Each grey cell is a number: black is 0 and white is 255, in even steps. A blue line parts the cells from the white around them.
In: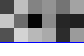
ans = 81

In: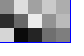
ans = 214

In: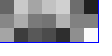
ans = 165

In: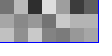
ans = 193

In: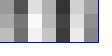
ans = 189

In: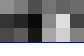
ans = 72

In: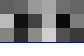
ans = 132

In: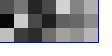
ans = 191

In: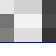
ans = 128
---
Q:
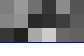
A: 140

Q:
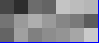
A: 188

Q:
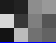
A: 141

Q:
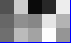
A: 39

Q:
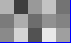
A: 195

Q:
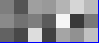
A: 214

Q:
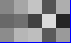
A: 84

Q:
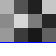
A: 32
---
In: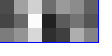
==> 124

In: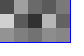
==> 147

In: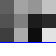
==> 62

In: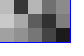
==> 161

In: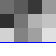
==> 210

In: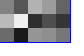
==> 107

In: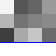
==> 62

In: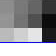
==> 186
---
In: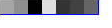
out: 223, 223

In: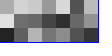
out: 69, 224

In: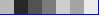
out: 123, 234

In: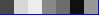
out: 136, 237

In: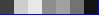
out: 142, 232

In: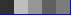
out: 150, 190
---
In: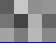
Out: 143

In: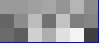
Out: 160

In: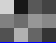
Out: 88

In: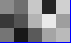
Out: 200

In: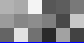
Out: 244

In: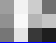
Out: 205

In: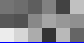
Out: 94

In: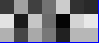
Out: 64
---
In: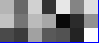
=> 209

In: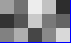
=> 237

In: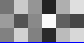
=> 149

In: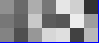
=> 173

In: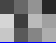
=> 147

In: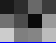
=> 105

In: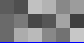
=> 193

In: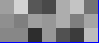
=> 87
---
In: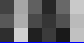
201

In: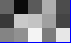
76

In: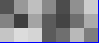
205

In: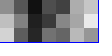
198

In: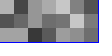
83

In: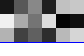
200

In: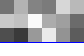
185

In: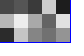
29

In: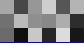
180
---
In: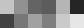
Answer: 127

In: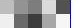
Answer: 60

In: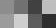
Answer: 206

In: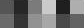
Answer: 167

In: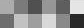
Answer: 216

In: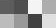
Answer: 153

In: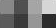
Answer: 58
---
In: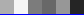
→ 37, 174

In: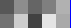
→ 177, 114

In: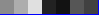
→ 65, 139

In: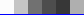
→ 175, 252

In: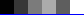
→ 255, 2

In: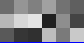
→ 95, 89

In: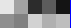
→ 20, 143

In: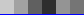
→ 117, 202

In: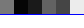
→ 236, 120

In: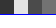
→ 114, 52
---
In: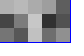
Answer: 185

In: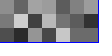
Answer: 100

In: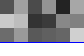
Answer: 161

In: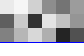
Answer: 246

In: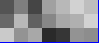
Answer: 127

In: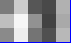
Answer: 204

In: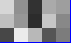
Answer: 144

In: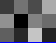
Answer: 115
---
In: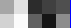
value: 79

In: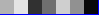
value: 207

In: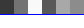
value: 168

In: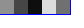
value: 112

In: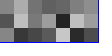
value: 102

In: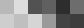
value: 45

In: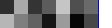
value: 197
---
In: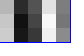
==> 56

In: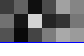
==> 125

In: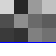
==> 50

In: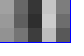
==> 61

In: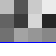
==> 163

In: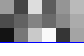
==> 249

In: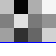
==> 48
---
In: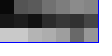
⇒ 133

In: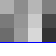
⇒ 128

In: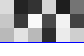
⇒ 116

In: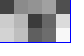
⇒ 79

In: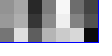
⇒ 67

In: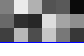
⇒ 10

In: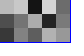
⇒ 108

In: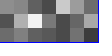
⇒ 108

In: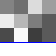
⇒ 158

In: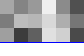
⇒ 80
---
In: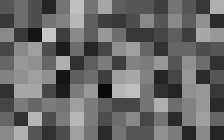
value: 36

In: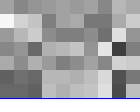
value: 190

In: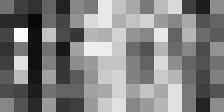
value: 141

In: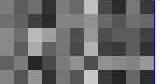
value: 44

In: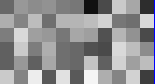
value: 61
